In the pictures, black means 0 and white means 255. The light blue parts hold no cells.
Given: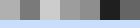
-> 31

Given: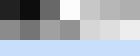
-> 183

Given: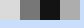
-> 19

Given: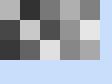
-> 175

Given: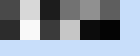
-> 144

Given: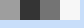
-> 116

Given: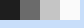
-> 197

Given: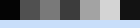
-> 212

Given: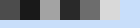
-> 109
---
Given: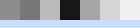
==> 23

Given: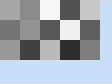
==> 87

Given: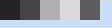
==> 176

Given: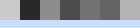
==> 76

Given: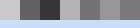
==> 179

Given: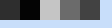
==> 197

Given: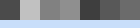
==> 143

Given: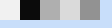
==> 175
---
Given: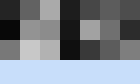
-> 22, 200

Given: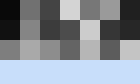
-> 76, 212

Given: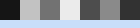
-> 235, 235

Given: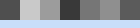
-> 57, 201

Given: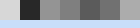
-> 127, 215

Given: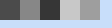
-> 54, 200

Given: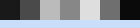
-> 135, 222

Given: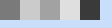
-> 162, 223

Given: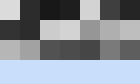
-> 211, 219
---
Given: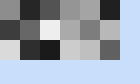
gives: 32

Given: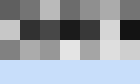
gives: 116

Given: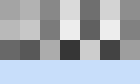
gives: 142

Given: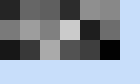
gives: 136

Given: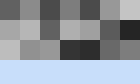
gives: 196

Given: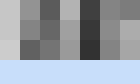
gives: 124

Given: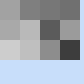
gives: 112
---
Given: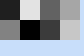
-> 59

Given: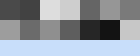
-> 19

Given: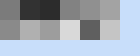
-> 95

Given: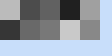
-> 201

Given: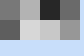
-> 200

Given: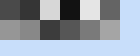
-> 122

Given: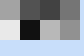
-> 184
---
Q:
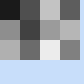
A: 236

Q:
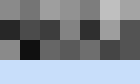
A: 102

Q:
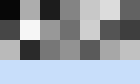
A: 119

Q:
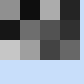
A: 67

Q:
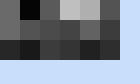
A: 60

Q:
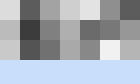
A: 113
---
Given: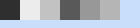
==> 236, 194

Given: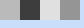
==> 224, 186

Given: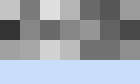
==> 223, 210

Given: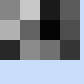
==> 199, 177

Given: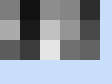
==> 229, 193

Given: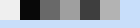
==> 239, 179
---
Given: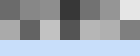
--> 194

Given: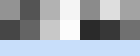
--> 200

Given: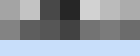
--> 86

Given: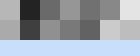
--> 144

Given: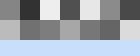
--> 125

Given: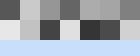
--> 68

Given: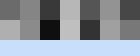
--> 15

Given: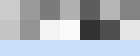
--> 243
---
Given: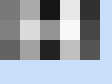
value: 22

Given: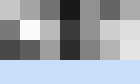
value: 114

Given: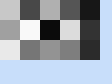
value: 176

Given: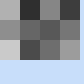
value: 134

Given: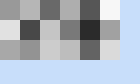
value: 105

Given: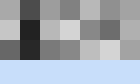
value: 157
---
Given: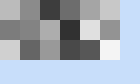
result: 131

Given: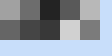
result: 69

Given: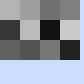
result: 186

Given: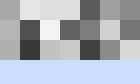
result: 80

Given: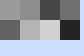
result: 179

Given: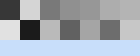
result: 27

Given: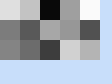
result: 89

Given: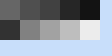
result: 129

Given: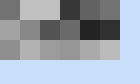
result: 136
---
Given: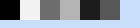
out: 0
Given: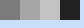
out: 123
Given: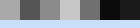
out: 169
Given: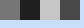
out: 118
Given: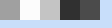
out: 160
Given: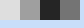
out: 222
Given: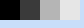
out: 0
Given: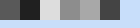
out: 89
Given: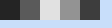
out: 36
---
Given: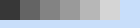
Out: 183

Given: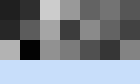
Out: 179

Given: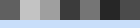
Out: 159

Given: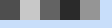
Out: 149

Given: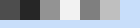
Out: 191

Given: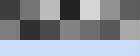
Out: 187

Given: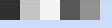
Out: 196
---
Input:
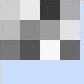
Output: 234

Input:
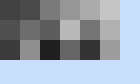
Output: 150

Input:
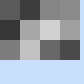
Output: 61

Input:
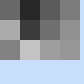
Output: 39

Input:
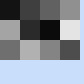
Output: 63

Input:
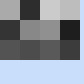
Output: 45

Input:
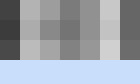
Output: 145

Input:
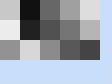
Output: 103
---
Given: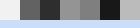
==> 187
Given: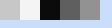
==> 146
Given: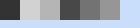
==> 150
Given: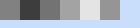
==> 149
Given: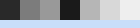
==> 238
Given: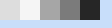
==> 38
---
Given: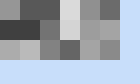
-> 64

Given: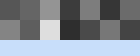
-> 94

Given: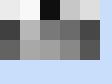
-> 183

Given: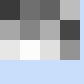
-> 133

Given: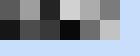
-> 76

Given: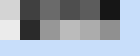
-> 42

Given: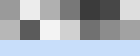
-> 91
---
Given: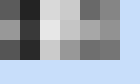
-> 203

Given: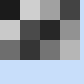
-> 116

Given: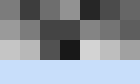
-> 81

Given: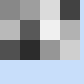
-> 150

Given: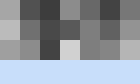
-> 67

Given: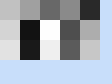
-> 239
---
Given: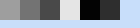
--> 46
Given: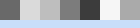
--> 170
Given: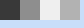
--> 178
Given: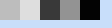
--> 3
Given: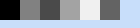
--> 99
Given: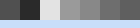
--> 95
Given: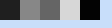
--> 3
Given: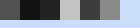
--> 137
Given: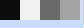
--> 163
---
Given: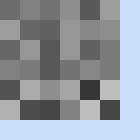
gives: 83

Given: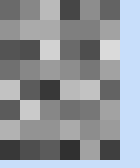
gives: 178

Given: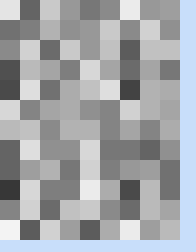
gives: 132

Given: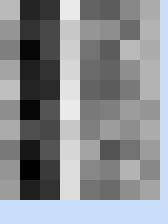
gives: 149

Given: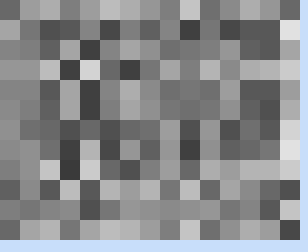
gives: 126
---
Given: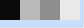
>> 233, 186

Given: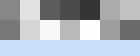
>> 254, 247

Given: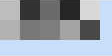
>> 215, 189

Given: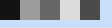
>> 220, 156

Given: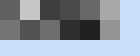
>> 198, 168

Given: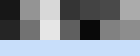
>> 230, 216
